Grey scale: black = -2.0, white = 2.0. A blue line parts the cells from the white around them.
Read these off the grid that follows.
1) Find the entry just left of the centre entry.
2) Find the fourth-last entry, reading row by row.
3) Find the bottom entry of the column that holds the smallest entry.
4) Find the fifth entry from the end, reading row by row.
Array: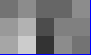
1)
0.8
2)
1.2
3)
-1.2
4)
0.6

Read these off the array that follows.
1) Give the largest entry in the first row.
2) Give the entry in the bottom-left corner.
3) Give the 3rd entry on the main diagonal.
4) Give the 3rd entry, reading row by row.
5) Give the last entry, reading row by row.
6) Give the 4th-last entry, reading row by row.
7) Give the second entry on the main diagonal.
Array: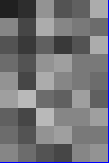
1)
0.7
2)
0.1
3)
-0.5
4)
0.3
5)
0.3
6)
-0.7
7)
-0.9

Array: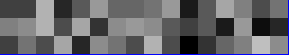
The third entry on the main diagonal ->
-0.8
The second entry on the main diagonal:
0.2
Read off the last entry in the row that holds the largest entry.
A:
0.2
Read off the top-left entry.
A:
-1.0
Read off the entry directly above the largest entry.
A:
-1.8
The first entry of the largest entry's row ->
-1.0
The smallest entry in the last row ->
-2.0
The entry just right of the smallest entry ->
-1.2
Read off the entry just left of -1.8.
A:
0.4
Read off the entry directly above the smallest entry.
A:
-1.0
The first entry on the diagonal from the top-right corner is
-0.2
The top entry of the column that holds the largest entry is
-0.8
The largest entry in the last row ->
1.0
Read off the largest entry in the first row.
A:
0.8

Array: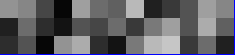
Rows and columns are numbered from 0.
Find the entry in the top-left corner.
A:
0.3
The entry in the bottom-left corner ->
-1.3
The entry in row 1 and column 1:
-0.3
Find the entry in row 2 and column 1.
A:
-0.7
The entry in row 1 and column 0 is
-1.5
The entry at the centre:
-0.3
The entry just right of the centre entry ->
-1.1
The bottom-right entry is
-1.5
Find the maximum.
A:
1.1
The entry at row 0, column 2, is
-0.9
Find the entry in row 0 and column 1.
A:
0.1
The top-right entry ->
0.1

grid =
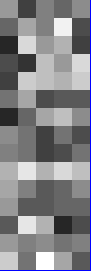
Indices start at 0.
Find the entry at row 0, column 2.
0.0
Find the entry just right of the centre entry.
-0.2
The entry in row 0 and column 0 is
0.4
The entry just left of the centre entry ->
-0.2
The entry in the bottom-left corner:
1.2
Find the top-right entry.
0.2
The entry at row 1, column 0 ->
-0.4
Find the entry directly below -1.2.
1.2
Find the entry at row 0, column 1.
-1.0
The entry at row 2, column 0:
-1.4
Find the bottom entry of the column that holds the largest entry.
2.0
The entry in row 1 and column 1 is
0.6
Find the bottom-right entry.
-0.6
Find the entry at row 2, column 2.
0.4

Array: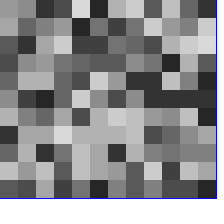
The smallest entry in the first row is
-1.4
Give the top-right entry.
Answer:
-1.2
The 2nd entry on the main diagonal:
-0.4
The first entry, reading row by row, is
0.4
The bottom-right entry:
-1.4
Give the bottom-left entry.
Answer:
-0.6
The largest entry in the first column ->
1.0
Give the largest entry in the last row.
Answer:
0.6
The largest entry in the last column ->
1.4
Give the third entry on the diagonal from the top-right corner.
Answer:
0.8

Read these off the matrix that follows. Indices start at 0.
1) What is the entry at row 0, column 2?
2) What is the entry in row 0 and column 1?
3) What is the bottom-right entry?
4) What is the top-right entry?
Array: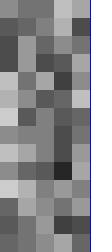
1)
-0.2
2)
-0.2
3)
-0.4
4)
0.6

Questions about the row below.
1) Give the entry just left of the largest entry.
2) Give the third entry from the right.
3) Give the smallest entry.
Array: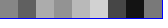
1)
0.9
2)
-0.9
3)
-1.7
